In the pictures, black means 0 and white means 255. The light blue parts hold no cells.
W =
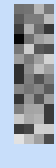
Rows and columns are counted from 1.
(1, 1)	112
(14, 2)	192
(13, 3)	208
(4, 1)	6
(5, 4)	77
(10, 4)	157
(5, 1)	117
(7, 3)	190
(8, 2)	125
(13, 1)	59
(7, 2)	139
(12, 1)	201
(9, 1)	133
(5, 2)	205
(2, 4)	186
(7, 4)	160

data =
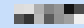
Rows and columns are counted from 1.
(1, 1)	220
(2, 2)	51
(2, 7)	239
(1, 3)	175

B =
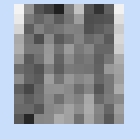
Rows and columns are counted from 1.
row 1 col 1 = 243
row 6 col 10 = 118
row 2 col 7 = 157
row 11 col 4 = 134
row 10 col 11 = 136
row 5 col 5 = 115
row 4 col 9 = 116
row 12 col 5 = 171
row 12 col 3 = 133
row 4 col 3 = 78
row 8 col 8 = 144
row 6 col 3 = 113
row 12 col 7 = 112
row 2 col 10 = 85
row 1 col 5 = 32
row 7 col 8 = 115
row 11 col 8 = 171
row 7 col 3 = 83
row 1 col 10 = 97
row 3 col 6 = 131
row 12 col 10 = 88
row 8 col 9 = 104
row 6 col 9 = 95
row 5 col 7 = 121
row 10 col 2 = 94
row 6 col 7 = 113
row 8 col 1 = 140
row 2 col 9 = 81
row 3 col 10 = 105
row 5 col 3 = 121
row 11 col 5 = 141
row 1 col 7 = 193

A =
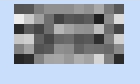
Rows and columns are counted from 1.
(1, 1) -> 84
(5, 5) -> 143
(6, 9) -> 213
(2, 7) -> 82
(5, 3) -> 83
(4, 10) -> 128
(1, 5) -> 143
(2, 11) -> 219
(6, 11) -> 42
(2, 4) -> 111
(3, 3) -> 69
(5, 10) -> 104
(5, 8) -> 114
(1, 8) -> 145
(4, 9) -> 47
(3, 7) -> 147
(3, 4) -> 109
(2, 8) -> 91
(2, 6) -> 87

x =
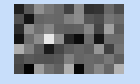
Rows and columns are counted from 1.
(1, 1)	31
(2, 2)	20
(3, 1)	45
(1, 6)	65
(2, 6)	128
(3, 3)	112
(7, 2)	4
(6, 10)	120
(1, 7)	137
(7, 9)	135
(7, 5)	97
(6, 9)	102
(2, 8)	86
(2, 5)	103
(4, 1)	19
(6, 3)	84
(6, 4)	82
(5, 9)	149
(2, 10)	117
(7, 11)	178
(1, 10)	103
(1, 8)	48
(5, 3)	90
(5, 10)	64

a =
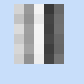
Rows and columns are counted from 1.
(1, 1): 212
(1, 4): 56
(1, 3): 242
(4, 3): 243
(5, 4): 62
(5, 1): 215
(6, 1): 207
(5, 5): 102

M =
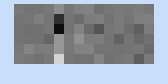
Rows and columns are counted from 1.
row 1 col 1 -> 120
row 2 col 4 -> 116
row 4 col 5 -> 150
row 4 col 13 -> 104
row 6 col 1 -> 122
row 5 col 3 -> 123
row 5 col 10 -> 116
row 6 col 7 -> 114
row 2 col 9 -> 126
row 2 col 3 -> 127
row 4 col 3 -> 113
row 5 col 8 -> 131
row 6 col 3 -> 114
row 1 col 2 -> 116
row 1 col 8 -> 130
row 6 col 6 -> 118
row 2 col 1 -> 116
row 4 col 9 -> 125
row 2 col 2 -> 117
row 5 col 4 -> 124
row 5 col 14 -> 107
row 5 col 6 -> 120
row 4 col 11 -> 98
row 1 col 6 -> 119
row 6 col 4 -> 121
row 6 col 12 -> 120
